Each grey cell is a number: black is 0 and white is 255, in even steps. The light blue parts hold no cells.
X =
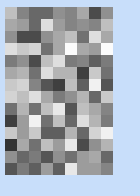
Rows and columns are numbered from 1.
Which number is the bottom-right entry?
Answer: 132
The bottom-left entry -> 85
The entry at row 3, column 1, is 144
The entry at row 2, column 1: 168
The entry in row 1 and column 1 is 191
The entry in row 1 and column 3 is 104
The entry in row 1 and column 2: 132
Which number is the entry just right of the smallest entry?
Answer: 168
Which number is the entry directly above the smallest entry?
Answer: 201
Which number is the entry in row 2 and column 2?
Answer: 156
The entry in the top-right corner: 144
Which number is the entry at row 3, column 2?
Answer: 75
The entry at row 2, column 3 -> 104
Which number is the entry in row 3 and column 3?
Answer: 75

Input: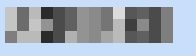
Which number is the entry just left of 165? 138
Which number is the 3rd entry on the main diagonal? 186
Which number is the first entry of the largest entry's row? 197
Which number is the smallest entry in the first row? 43
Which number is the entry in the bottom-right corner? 126
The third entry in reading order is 186
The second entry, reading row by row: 108
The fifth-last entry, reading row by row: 186
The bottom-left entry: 126
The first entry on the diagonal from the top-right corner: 126
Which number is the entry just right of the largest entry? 87

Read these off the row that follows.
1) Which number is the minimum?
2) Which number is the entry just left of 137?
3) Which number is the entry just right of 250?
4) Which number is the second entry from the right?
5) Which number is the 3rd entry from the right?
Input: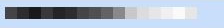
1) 26
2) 99
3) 230
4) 250
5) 240

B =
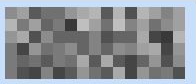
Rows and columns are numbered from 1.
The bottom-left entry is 122
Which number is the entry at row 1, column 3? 90
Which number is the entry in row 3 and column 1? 149
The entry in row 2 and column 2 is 122
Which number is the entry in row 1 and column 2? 160
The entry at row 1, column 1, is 140
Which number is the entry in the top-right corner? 160
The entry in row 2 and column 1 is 181
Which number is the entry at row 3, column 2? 169

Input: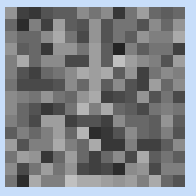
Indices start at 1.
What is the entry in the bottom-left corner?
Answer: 116
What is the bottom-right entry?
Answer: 83
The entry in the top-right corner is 104
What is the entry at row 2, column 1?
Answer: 104
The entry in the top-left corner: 148
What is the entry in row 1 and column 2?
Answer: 64
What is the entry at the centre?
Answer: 170
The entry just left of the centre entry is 148
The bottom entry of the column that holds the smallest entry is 148
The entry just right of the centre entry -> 64
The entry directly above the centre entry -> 158
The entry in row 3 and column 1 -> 127
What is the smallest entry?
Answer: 35
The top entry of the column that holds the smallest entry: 55
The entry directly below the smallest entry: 192
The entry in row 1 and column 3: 55

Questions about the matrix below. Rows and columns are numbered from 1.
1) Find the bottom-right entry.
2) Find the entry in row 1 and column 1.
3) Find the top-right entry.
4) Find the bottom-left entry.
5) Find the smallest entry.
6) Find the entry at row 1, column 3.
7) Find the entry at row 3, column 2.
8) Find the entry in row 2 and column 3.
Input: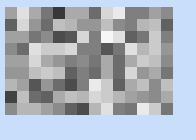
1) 118
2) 161
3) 139
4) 139
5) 56
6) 170
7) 161
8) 150

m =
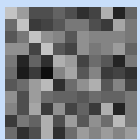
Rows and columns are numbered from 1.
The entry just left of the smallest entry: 58
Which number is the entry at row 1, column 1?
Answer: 195
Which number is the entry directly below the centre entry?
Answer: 108
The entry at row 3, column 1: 87
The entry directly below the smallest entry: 186
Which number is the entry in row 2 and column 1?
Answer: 108
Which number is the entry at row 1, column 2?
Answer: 156
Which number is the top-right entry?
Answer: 99
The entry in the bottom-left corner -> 108
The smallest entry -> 14
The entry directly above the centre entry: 156
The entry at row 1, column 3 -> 78
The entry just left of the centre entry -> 132
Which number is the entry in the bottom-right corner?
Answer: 156
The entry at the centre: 166
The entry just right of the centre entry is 87
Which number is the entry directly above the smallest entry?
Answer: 47
